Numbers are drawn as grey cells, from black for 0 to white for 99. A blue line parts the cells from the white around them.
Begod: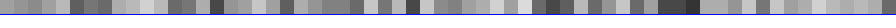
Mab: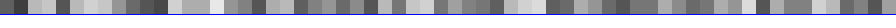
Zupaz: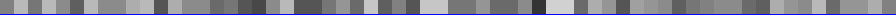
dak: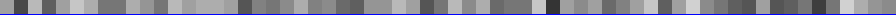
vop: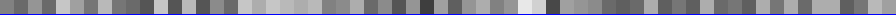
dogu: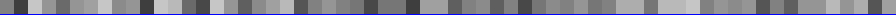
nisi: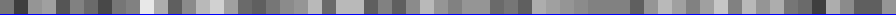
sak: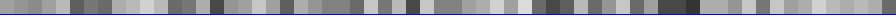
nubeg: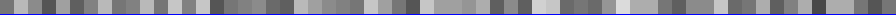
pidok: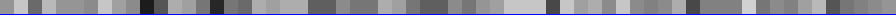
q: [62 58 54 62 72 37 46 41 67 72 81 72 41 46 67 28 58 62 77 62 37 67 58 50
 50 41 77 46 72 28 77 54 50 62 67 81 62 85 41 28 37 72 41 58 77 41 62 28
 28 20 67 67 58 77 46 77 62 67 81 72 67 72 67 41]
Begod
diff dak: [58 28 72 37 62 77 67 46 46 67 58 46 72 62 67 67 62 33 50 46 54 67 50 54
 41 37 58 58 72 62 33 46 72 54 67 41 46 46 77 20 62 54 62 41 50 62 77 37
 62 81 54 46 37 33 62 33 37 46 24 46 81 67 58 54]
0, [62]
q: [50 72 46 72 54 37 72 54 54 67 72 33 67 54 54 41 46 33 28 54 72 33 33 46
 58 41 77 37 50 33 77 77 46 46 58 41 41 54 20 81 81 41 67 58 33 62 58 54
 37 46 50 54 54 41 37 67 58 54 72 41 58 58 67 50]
Zupaz

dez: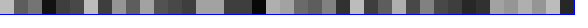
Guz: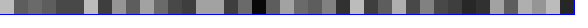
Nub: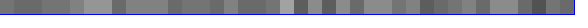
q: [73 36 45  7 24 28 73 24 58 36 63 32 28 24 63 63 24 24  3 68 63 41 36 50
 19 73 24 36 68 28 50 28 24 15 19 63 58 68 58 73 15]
dez
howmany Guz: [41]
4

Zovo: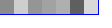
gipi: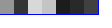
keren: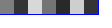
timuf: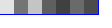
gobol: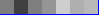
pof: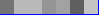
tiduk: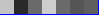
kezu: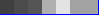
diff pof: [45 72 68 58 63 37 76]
2, [72]
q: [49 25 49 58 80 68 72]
gobol
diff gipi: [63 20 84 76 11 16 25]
0, [58]

